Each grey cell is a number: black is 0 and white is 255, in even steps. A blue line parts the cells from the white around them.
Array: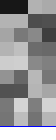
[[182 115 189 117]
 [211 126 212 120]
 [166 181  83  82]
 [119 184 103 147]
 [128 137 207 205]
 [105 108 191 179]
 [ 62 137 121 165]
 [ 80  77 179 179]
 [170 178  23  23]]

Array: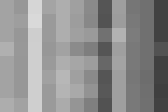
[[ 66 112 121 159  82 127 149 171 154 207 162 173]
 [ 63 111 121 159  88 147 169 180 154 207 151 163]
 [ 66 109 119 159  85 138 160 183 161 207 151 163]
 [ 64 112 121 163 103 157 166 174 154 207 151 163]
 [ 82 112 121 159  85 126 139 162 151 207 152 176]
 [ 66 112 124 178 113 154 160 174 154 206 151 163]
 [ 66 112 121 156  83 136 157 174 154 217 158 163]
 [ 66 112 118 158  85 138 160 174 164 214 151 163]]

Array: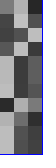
[[ 65  79 189]
 [ 63  81 189]
 [ 47 109 178]
 [122 175  42]
 [ 84  61 189]
 [ 94  60 185]
 [ 93  59 184]
 [ 58 189  87]
 [190  81  65]
 [ 80 193  69]
 [ 39 178 124]]

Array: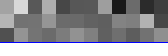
[[143 114  93 111  96 128 146 124 107 116 148  80]
 [ 71 178 127 131  95  98 106 107 149 115 114 181]
 [ 62  43 107  25 158  88  87  71 174  88 216 163]]

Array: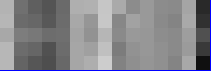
[[ 16 168 132 144 149 143 130 205 174 166 104  78  86 100 183]
 [ 57 155 138 144 151 146 124 192 160 166 108  81 102 108 183]
 [ 80 158 138 141 151 153 138 182 146 164 111 109 120 125 168]
 [ 49 169 132 138 153 162 135 199 150 168 108  88 103 107 182]
 [ 41 165 138 140 153 140 170 198 177 175 106  84  95 112 179]]

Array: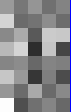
[[104 133 112  79 253]
 [137 106 169 107 150]
 [ 76 127  54 153 198]
 [127 132 104 140 133]
 [ 69 197  45 212 184]
 [200 203  89 171 137]
 [108 141 115 107 212]
 [131 112 149 119 154]]

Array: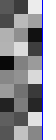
[[135 194  85]
 [226  79  95]
 [ 38 125  34]
 [ 58 113 155]
 [217 146 135]
 [155 129   8]
 [ 62 220 179]
 [ 17 143 177]
 [160 186  72]
 [236  60  88]]

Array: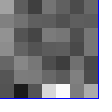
[[171 124 250 215  84  27  83]
 [ 76 128  91 104 123 124  85]
 [ 72 112  61  77 119 135 102]
 [118  73  94  92  83  99 141]
 [118  79 118 123  69  84 146]
 [ 92  94  81  93  95 114 128]
 [103  75  96 116  63  93 162]]

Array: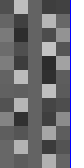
[[100 177  99  92 103]
 [ 83  59  99 179 103]
 [ 93 166  99  85  94]
 [140  63  99  49 132]
 [ 77  69  99 182  82]
 [ 91 191  99  95  97]
 [ 93  47  99 188  99]
 [162  44  99  61 125]
 [ 85 195  99  79 108]
 [147  76  99  45 122]
 [103 182  99  64 101]
 [ 65  62  99 189  79]]
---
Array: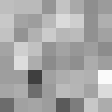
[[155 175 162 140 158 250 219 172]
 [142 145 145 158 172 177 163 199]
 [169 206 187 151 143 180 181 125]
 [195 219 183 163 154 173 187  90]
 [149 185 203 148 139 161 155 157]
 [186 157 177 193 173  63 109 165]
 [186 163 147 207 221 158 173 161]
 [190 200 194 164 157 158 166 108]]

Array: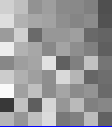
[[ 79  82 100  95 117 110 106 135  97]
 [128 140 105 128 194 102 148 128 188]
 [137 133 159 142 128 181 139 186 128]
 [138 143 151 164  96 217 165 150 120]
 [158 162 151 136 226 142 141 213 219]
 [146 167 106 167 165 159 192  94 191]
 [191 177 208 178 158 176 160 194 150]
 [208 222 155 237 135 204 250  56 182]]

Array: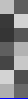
[[ 94 211  86 178 200  79 104]
 [193  57  53  95  69 211 175]]

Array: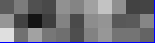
[[ 68 134 100]
 [ 66  90 116]
 [144  88 116]
 [195 148 151]
 [161 141 130]
 [132  74  78]
 [145 131 111]
 [ 73  62 119]
 [ 80  20 162]
 [124  66 113]
 [ 91 150 223]]

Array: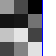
[[  1 115  66 225]
 [ 73  23 228 131]
 [157  19 196  67]]

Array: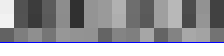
[[ 65  65 115]
 [146 149 163]
 [ 77  74 168]
 [184 184 131]
 [159 159 100]
 [ 91  89 166]
 [110 109 127]
 [177 174 132]
 [154 154 100]
 [148 148 146]
 [ 48  48 147]
 [141 140 151]
 [ 92  90 118]
 [ 60  58 143]
 [ 82  83 126]
 [238 242  98]]
